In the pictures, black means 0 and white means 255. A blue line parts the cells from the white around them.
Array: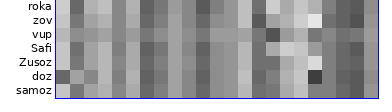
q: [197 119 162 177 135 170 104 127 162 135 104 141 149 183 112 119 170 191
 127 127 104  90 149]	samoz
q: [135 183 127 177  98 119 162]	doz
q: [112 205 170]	roka
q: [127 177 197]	doz
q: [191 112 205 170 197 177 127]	roka

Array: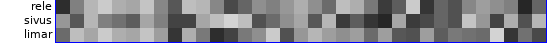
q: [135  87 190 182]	rele
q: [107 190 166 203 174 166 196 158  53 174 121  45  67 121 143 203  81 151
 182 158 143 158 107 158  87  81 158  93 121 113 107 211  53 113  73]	limar
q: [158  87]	limar
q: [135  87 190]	rele
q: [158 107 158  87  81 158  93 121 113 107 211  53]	limar
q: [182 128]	sivus
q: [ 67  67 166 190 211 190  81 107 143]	sivus

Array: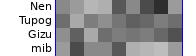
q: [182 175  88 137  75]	Nen
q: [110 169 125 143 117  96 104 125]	Tupog
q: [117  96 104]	Tupog
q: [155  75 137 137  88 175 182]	mib
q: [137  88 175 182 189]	mib
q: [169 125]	Tupog
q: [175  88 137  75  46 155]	Nen

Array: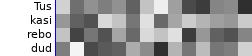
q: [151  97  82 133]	rebo
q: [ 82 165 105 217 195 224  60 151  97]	rebo
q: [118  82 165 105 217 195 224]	rebo

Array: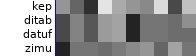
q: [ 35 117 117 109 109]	datuf
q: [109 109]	datuf
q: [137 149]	zimu
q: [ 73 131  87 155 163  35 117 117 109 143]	ditab
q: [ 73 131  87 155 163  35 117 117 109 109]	datuf
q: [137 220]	kep
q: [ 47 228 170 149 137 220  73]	kep

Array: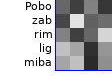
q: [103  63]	Pobo
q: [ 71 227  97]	zab
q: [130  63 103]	rim
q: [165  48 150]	lig
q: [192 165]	lig
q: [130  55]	Pobo

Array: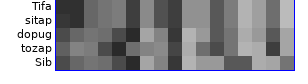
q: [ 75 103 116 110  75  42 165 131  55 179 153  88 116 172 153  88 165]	dopug
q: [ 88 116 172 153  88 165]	dopug
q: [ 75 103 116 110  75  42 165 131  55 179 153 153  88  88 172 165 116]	Sib

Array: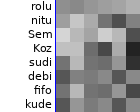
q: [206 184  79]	Sem
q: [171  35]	Koz
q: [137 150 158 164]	rolu
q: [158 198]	nitu
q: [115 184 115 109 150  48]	sudi

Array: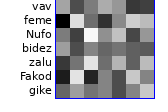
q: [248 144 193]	Nufo
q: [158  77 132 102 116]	bidez
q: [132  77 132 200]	gike
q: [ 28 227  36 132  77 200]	Fakod
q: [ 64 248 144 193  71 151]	Nufo

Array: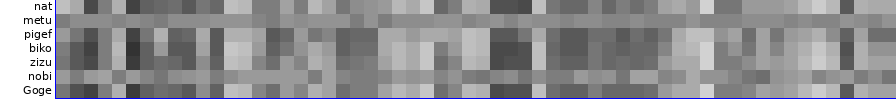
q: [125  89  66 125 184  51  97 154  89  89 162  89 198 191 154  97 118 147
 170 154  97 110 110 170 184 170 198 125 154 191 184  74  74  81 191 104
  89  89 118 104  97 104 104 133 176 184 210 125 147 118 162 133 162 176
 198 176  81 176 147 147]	biko
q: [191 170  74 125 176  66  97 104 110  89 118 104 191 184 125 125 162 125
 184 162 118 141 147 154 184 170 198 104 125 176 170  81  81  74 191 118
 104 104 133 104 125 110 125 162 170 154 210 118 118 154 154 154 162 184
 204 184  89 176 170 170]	nat
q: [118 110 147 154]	nobi
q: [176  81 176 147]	biko

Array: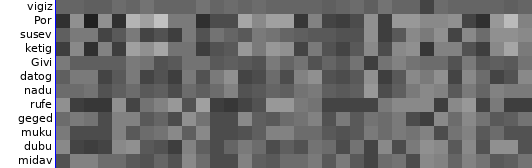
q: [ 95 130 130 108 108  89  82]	muku
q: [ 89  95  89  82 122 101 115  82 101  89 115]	Givi
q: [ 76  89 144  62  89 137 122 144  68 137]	datog

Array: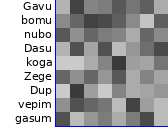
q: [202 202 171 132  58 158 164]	koga
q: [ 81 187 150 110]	Dasu

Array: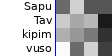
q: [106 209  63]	vuso
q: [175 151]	kipim

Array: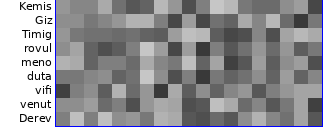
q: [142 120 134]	Giz
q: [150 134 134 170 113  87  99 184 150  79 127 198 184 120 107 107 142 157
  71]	Kemis
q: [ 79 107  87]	Derev
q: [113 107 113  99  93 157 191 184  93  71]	Timig
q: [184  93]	Timig
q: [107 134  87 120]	venut

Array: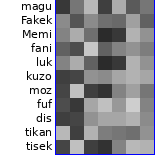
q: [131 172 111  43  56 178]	Memi
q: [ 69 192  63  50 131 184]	tisek
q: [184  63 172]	magu
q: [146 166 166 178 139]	dis
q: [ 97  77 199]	fani

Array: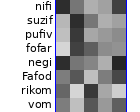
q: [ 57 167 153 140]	pufiv
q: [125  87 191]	Fafod
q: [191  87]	vom
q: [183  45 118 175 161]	suzif
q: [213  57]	rikom

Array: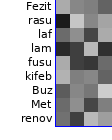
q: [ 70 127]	Met
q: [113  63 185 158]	renov
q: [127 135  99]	kifeb
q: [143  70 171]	laf

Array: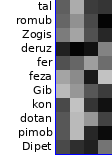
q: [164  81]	Zogis
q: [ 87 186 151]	dotan

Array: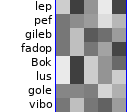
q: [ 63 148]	lep
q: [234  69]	lep
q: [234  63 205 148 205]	lus
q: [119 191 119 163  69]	fadop
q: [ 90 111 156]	gileb
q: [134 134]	gole

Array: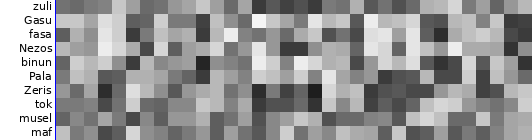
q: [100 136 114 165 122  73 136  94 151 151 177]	musel
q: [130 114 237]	binun
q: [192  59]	Zeris
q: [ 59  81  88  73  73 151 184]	Zeris
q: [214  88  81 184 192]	Gasu
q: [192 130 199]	Gasu
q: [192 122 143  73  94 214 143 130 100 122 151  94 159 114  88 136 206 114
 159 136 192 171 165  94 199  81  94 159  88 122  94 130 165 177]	maf

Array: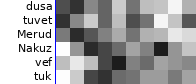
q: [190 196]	dusa
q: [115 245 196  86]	tuvet
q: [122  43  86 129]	Merud
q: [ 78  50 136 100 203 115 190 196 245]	dusa
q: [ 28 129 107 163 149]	vef
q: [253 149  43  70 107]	Nakuz

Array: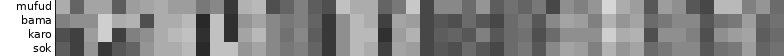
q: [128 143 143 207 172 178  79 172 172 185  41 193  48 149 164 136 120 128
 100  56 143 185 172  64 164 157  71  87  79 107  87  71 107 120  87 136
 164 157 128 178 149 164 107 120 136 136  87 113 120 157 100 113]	bama
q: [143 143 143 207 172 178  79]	karo

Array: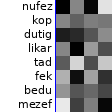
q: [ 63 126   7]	mezef
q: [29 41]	dutig
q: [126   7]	mezef
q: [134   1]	likar

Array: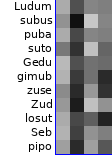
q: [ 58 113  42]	gimub
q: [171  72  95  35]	losut
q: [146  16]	subus

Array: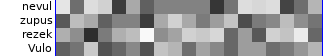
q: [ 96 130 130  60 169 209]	zupus
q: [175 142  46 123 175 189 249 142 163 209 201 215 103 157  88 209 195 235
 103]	rezek

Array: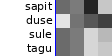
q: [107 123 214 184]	sule
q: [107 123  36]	sapit
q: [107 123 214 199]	tagu

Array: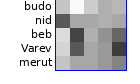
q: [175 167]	nid
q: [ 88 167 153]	Varev
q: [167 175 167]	nid
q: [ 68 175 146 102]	beb
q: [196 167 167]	merut
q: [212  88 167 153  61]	Varev
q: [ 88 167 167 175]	nid

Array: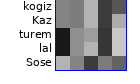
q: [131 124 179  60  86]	kogiz
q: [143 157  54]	turem

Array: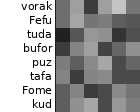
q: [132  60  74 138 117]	Fome
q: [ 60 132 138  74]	tafa
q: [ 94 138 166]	puz

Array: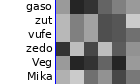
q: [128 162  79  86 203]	zut
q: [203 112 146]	Mika
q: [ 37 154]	Veg

